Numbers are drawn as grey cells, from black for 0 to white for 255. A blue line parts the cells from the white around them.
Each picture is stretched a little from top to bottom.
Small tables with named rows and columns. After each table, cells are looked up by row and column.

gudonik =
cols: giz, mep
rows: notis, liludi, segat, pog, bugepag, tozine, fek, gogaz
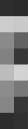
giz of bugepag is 188
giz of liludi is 204
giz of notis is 46
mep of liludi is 201
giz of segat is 138
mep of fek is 54
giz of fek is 134
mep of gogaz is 49
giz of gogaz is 45
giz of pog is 129

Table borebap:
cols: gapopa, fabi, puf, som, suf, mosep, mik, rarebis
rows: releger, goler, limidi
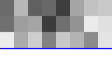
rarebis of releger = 201
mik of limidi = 139
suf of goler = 111
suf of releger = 62
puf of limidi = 206
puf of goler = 165
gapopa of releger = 107
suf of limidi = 200
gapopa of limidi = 236
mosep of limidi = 179
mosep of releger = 165
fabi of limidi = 171
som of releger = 104
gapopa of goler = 112
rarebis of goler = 224
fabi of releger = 183
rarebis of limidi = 228
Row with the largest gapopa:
limidi

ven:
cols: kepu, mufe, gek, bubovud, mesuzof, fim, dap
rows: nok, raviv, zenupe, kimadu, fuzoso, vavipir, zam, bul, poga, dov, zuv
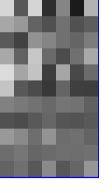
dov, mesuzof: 111
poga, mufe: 138
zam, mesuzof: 117
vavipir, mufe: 88
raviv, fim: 81
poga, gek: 110
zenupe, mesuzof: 112
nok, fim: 27
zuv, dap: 150

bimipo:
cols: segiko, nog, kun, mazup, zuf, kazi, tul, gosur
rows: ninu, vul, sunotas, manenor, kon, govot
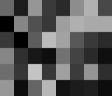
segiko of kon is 109
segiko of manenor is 134
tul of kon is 148
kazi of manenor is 67
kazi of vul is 176
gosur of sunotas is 43
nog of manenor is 48
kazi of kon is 59
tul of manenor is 42
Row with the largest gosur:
vul

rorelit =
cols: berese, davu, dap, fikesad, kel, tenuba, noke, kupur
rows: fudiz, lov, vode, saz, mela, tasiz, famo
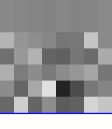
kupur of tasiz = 133
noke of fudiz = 133
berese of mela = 175
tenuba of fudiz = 132
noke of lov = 133
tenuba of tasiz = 76
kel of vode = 118
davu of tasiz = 102
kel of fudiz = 135
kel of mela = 140
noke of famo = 212
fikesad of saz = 100
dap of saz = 178
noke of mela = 165
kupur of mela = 119
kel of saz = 96
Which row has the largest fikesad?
tasiz

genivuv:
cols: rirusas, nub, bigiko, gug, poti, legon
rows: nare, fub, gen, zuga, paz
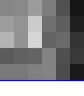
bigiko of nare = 156
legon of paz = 25
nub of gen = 146
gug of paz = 131
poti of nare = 81
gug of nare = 125
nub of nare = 137
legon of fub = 31
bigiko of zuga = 100
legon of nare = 22
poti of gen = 106
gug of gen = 100
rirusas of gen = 180
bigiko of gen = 214
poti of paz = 76
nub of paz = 121
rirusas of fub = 157
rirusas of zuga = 91
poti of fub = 94

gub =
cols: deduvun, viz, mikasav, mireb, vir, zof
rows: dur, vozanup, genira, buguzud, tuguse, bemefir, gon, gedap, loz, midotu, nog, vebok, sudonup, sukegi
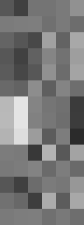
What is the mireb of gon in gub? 117
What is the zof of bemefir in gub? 110
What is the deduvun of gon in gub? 184
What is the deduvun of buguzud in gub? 87
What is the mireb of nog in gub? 106
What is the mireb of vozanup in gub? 112
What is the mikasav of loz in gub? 156
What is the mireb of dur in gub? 116
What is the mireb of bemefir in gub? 95
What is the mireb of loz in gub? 92
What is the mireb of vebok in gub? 123
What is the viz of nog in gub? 124
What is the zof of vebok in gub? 151
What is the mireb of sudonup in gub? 172
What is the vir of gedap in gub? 110
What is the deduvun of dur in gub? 87
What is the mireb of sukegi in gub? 112
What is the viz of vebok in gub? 64
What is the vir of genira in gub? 99
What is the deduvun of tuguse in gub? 91
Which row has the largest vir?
bemefir

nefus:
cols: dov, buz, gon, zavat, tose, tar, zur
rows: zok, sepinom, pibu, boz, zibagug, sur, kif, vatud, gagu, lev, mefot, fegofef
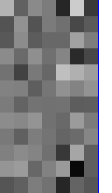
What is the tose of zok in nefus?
38
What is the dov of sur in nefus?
130
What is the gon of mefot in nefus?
103
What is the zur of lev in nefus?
94
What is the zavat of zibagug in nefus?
103
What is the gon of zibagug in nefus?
121

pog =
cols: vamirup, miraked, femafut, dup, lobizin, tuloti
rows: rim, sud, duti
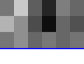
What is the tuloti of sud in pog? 81
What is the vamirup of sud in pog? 179
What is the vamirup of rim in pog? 118
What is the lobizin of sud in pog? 103
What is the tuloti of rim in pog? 103
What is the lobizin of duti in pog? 103
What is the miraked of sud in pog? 143
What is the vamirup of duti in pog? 118
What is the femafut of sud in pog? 76
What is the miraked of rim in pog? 201
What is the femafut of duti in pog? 103
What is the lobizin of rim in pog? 126
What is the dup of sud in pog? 14
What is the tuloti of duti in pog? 116
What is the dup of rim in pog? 37
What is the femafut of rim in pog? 94
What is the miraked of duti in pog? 143
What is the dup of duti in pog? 120
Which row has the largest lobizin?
rim

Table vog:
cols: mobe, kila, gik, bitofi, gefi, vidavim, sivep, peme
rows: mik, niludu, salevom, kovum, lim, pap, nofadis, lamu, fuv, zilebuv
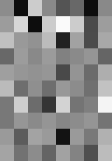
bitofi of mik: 137
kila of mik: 13
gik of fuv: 163
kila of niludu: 215
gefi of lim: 73
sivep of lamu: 149
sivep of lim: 107
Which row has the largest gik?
mik

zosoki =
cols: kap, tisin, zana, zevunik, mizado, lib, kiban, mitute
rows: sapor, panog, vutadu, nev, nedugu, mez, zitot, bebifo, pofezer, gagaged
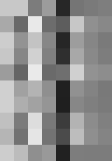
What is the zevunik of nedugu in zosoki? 106
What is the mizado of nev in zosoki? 47
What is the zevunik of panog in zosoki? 109
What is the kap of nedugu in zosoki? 156
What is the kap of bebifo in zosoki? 192
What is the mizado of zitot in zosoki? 31

